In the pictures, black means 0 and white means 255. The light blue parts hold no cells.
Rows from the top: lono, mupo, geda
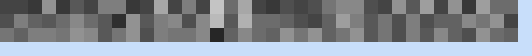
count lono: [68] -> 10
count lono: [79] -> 3
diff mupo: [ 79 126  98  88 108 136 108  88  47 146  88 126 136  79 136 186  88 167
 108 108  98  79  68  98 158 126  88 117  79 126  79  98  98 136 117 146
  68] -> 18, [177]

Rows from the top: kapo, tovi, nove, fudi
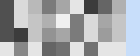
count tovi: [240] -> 1
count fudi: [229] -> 5
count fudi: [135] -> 1
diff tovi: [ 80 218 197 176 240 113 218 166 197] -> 6, [123]

